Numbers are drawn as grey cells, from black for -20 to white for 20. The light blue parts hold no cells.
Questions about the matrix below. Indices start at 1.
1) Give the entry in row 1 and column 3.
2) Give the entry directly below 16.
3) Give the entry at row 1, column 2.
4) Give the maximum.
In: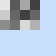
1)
6
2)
12
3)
-6
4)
16

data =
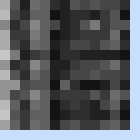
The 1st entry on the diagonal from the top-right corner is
-13
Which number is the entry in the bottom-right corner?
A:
-11
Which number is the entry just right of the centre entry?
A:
-11
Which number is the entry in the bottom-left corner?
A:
5
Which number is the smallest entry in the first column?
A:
1
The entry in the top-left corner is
7
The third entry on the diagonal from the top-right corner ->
-11
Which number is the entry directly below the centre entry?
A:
-13
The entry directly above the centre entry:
-13
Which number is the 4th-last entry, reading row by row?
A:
-11
